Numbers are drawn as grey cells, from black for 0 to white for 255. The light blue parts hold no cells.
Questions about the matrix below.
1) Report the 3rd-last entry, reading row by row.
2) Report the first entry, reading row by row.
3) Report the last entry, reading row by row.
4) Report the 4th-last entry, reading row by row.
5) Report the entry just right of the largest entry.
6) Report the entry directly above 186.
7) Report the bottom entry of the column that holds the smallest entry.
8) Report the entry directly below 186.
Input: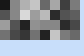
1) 197
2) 23
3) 105
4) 34
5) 157
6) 105
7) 114
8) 135

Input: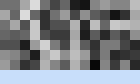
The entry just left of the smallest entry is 123
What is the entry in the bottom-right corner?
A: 40
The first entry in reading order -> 113
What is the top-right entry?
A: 189
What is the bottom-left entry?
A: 155
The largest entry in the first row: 219
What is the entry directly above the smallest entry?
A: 58
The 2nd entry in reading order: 113
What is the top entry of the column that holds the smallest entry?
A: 133
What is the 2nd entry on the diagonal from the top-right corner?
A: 49
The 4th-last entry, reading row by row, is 133
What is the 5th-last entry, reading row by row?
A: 8
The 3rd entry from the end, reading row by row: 58
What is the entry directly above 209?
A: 80
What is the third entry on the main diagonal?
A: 80
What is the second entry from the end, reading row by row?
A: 133
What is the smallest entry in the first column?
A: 80

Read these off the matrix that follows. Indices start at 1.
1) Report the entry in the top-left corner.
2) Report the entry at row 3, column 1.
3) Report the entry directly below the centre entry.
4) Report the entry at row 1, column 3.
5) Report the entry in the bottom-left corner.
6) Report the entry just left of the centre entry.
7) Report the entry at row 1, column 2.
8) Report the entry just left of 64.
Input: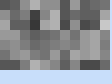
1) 86
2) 165
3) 125
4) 143
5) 86
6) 106
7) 95
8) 125

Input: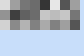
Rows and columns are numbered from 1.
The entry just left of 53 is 108
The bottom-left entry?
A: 210
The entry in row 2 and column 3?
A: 97
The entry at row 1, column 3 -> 118
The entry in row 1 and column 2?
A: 159
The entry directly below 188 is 129
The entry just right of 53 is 231

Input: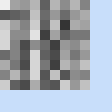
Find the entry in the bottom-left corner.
204
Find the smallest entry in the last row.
75
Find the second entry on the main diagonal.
96
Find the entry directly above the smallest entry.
107
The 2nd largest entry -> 226
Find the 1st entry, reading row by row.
238
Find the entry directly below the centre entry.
96
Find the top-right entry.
131
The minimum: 52
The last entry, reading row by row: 193
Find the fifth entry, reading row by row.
96
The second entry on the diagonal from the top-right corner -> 152
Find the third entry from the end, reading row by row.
204
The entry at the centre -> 107
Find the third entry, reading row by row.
152
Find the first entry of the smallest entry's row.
204
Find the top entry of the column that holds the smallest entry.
140
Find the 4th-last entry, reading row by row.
85
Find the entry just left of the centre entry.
140
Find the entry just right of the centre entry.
63
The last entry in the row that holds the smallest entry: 162

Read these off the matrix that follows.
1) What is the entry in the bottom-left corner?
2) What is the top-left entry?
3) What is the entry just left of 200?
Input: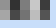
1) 166
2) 146
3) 125

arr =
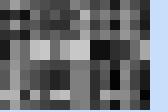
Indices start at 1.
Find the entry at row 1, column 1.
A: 107
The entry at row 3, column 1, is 77
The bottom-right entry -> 35
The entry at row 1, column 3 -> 118
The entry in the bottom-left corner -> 87
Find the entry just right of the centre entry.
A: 199
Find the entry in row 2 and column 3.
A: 16
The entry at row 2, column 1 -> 26
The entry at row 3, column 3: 77
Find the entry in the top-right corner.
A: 46
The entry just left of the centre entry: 167
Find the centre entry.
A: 199
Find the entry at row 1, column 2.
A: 158

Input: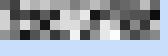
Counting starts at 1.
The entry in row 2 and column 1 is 209
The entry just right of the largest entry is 126
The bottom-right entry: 136
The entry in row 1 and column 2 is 64
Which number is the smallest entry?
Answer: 13
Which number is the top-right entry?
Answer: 103
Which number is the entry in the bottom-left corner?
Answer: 147
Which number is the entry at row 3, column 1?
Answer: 209
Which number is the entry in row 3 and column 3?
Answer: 219
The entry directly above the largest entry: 188
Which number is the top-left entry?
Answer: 103
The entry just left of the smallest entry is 82
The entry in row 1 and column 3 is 209
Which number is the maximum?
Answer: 252
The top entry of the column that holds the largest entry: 92

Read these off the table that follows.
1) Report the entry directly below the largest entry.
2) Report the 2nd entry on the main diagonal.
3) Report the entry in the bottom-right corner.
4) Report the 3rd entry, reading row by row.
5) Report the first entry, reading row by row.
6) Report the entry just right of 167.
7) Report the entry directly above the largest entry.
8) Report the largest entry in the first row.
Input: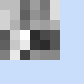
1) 233
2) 189
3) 136
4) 106
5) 189
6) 158
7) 118
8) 221

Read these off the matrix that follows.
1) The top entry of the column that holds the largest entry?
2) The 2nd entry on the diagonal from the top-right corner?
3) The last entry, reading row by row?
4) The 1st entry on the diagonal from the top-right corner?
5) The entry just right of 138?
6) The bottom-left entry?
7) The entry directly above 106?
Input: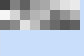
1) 66
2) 148
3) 97
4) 234
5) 225
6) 118
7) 118

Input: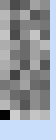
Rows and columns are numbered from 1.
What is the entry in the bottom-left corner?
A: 3
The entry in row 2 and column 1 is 184
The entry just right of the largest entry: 153
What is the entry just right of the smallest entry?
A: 206
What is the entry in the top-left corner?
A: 141
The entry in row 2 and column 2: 129
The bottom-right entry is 184
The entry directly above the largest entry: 141
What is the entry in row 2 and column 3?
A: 173
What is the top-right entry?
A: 141

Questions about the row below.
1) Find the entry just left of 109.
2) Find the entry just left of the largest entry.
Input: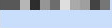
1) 150
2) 109

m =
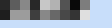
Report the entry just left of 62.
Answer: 156
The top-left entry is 40
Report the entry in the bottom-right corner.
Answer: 223
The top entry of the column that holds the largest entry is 125
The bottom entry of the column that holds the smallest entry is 52
